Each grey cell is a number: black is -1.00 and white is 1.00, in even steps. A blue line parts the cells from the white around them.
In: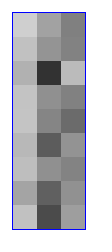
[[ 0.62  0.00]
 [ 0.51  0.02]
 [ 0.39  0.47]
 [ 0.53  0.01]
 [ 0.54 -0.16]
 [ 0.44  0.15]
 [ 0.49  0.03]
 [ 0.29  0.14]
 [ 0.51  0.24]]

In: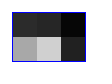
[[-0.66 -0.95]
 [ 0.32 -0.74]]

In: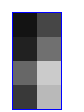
[[-0.85]
 [-0.74]
 [-0.19]
 [-0.55]]

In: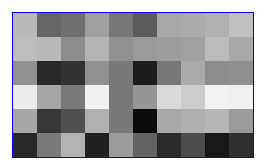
[[ 0.46 -0.13 -0.07  0.32  0.38]
 [ 0.48  0.10  0.14  0.23  0.47]
 [ 0.14 -0.61 -0.06 -0.07  0.10]
 [ 0.85 -0.05 -0.07  0.70  0.90]
 [ 0.31 -0.37 -0.06  0.32  0.43]
 [-0.69  0.40  0.22 -0.67 -0.82]]

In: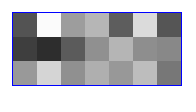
[[-0.35  0.23 -0.27 -0.33]
 [-0.51 -0.29  0.42  0.07]
 [ 0.20  0.13  0.19 -0.07]]

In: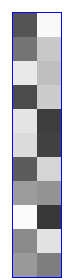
[[-0.34]
 [-0.09]
 [ 0.83]
 [-0.41]
 [ 0.79]
 [ 0.72]
 [-0.28]
 [ 0.22]
 [ 0.97]
 [ 0.08]
 [ 0.20]]

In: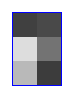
[[-0.50]
 [ 0.73]
 [ 0.45]]
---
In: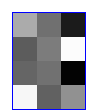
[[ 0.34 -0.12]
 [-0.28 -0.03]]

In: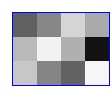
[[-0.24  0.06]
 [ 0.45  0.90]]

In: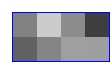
[[ 0.02  0.60]
 [-0.24  0.04]]

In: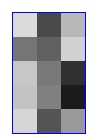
[[ 0.72 -0.42]
 [-0.08 -0.24]]

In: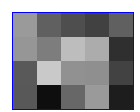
[[ 0.21 -0.25]
 [ 0.18 -0.02]]

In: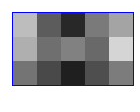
[[ 0.48 -0.28]
 [ 0.37 -0.13]]

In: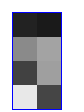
[[-0.73 -0.80]
 [ 0.08  0.28]]

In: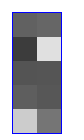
[[-0.24 -0.20]
 [-0.53  0.76]]

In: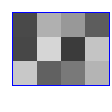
[[-0.43  0.38]
 [-0.44  0.68]]
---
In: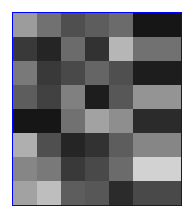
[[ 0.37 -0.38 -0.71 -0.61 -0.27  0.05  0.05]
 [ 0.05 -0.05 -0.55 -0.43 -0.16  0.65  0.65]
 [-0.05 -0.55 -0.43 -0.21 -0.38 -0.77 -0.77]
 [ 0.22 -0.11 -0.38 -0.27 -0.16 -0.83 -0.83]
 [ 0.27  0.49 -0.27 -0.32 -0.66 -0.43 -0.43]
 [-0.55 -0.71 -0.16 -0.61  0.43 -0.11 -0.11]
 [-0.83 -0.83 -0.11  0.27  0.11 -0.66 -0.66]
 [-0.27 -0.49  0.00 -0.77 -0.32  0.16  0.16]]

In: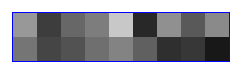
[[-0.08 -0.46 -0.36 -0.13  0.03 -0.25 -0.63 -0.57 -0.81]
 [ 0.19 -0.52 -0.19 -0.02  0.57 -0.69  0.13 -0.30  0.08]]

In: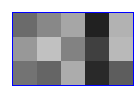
[[ 0.19  0.51  0.02 -0.50  0.45]
 [-0.16  0.07  0.30 -0.74  0.40]
 [-0.10 -0.21  0.35 -0.68 -0.27]]

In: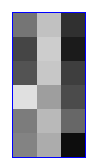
[[ 0.03  0.35 -0.90]
 [-0.46  0.61 -0.79]
 [-0.08  0.51 -0.62]
 [-0.35  0.56 -0.51]
 [ 0.76  0.24 -0.41]
 [-0.03  0.45 -0.19]]

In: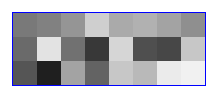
[[-0.17  0.78 -0.11 -0.56  0.68 -0.38 -0.44  0.56]
 [-0.05  0.01  0.17  0.62  0.33  0.39  0.28  0.12]
 [-0.33 -0.76  0.28 -0.22  0.56  0.45  0.84  0.89]]

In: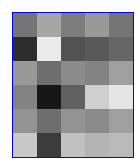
[[-0.65  0.84 -0.36 -0.30 -0.20]
 [ 0.03 -0.82 -0.25  0.62  0.79]
 [-0.08  0.30 -0.02  0.20 -0.08]
 [ 0.20 -0.14  0.09  0.03  0.25]
 [ 0.15 -0.14  0.15  0.09  0.25]
 [ 0.57 -0.53  0.51  0.41  0.46]]

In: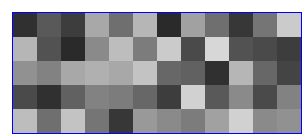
[[ 0.43 -0.36 -0.67  0.08  0.48 -0.03  0.59 -0.42  0.69 -0.36 -0.42 -0.52]
 [-0.62 -0.30 -0.52  0.32 -0.13  0.43 -0.67  0.26 -0.13 -0.57 -0.08  0.59]
 [-0.42 -0.62 -0.24  0.02 -0.03 -0.19 -0.52  0.64 -0.30  0.08 -0.42  0.02]
 [ 0.14  0.02  0.32  0.38  0.32  0.53 -0.19 -0.24 -0.62  0.43 -0.19 -0.47]
 [ 0.48 -0.13  0.53 -0.08 -0.57  0.20  0.08 -0.03  0.26  0.64  0.08  0.14]]
